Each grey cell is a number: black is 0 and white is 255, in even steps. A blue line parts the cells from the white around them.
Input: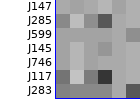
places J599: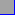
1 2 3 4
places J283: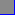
2 3 4
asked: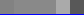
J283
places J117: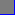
3
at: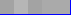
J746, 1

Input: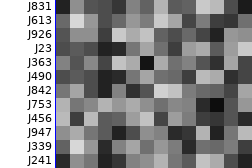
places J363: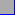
6 8
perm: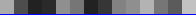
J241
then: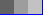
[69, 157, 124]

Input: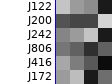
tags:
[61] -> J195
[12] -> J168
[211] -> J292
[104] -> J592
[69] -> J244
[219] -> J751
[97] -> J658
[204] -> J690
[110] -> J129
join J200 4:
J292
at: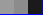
J122, 2
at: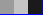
J242, 2
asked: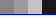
J242
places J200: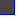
2 3
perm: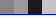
J242

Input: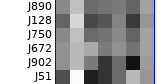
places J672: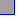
7
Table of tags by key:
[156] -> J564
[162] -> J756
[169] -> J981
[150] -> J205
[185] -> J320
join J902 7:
J564
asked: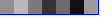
J902
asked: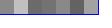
J750

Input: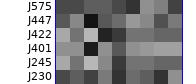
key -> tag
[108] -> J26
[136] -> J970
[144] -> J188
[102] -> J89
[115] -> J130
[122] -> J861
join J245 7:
J130
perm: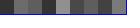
J230
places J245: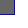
8 9
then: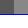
[20, 88, 108]
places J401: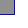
1 2 4 6
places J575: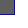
3 4

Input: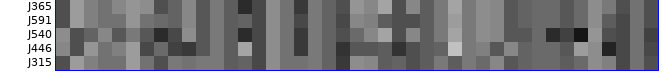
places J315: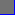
4 5 7 10 17 18 42
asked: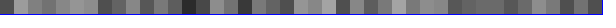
J365
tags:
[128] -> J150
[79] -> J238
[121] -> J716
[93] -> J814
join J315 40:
J150
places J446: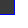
10 18
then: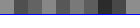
[114, 57, 121]

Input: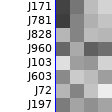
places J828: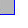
1 4
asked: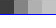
J781
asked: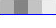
J72

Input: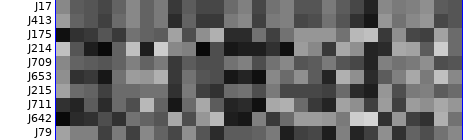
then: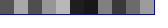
[156, 150, 122]
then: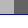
[23, 107, 168]

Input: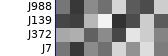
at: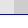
J372, 6
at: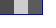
J139, 6

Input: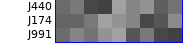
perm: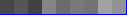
J991
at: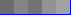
J991, 1
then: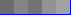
[86, 121, 71]
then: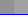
[86, 121, 71]
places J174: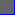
1 2
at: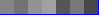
J991, 2

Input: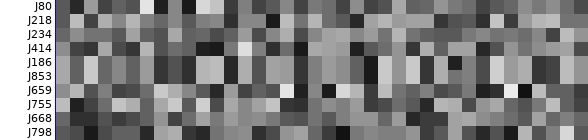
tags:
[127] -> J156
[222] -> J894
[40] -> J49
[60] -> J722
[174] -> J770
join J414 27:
J770
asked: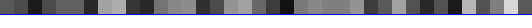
J798
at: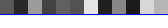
J659, 11
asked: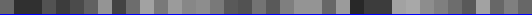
J668
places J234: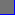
3 4 24 26 32

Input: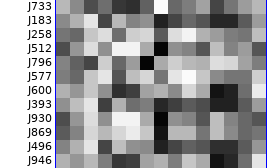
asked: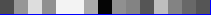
J930
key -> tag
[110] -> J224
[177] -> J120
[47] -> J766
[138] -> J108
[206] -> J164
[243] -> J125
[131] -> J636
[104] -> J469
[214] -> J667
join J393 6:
J224

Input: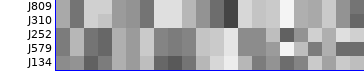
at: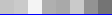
J809, 15
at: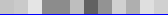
J252, 11
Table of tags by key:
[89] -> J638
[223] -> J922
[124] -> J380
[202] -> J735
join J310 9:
J922
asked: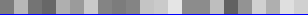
J252
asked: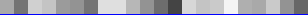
J310

